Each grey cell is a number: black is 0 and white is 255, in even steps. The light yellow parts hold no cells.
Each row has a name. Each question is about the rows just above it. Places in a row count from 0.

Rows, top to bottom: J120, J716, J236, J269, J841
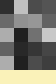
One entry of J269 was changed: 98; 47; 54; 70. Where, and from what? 1, 40
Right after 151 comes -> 98
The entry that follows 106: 145
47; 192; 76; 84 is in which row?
J120
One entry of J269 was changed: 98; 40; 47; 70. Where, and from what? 2, 54
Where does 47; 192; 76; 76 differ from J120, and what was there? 3, 84
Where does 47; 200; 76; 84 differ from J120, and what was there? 1, 192

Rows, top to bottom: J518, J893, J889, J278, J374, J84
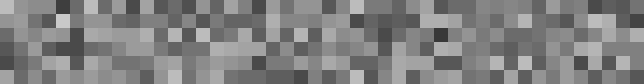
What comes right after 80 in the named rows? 148
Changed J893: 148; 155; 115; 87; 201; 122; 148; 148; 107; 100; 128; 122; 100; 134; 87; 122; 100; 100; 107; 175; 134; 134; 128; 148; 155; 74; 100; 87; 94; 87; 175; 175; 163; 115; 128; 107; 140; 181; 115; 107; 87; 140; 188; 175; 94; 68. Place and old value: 11, 128
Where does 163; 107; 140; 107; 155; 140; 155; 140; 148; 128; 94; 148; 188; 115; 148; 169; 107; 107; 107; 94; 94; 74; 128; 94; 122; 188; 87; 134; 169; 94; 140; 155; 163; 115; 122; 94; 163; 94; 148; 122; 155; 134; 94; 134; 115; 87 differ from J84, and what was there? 16, 115

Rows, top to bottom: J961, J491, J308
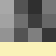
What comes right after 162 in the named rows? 111
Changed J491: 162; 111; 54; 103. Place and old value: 2, 61
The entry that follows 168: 83
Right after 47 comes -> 119
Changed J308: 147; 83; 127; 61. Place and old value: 3, 54

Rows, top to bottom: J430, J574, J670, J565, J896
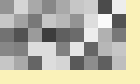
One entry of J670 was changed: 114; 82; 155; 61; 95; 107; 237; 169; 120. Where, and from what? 7, 177
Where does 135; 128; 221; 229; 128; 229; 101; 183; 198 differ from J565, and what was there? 3, 221
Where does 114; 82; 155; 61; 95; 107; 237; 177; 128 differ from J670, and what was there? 8, 120
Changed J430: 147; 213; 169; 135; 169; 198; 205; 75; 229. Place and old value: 8, 237
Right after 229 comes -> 101
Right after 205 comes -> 75
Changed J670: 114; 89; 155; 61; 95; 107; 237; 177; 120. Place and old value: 1, 82

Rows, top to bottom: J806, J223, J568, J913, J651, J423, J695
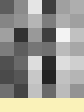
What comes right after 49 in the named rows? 153
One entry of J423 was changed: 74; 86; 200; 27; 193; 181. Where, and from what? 3, 35
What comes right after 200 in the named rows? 35
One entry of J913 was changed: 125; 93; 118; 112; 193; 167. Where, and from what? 4, 187

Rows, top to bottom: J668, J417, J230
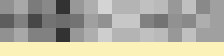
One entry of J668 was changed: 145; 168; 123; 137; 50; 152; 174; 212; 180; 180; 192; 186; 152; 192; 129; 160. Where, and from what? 14, 137
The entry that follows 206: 180
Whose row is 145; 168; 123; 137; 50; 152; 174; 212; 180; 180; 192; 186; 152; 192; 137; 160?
J668
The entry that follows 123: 137

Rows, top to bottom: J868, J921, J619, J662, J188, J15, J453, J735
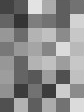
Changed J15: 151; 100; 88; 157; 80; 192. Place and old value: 0, 157
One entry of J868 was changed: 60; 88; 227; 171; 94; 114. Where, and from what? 0, 67
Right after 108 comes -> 179
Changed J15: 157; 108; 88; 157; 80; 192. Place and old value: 1, 100
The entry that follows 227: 171

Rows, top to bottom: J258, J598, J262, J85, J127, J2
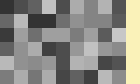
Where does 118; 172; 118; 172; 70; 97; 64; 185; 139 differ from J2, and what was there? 0, 124
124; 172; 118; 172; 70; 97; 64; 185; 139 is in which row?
J2

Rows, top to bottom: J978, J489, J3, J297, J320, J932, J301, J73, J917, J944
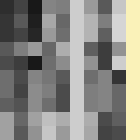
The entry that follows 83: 140
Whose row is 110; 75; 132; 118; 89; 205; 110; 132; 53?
J932
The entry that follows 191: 173
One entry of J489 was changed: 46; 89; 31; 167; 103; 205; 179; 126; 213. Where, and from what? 0, 53
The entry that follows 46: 67
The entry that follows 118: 89

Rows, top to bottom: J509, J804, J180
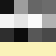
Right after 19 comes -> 157
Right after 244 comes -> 228
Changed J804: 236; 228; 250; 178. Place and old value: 0, 244

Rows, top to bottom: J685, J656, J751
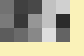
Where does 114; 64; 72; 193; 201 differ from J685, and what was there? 4, 208
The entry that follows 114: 64
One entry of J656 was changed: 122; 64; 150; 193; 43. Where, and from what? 1, 56
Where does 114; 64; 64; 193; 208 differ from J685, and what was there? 2, 72
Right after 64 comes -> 72
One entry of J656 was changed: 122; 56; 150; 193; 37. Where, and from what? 4, 43

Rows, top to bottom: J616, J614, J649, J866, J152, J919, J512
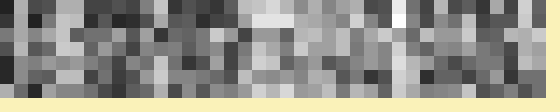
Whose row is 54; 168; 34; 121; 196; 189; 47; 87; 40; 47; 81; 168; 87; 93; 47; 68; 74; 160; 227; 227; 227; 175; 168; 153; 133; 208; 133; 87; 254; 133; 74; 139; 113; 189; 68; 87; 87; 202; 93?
J614
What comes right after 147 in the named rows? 139
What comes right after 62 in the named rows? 81
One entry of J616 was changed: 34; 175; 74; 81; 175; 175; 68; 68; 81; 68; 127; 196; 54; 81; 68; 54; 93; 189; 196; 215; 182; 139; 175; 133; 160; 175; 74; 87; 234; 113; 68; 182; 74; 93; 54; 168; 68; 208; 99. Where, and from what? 27, 81
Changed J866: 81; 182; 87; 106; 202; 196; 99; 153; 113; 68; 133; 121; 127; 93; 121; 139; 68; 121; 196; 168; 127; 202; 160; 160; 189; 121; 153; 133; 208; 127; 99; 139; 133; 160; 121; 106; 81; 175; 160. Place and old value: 36, 74

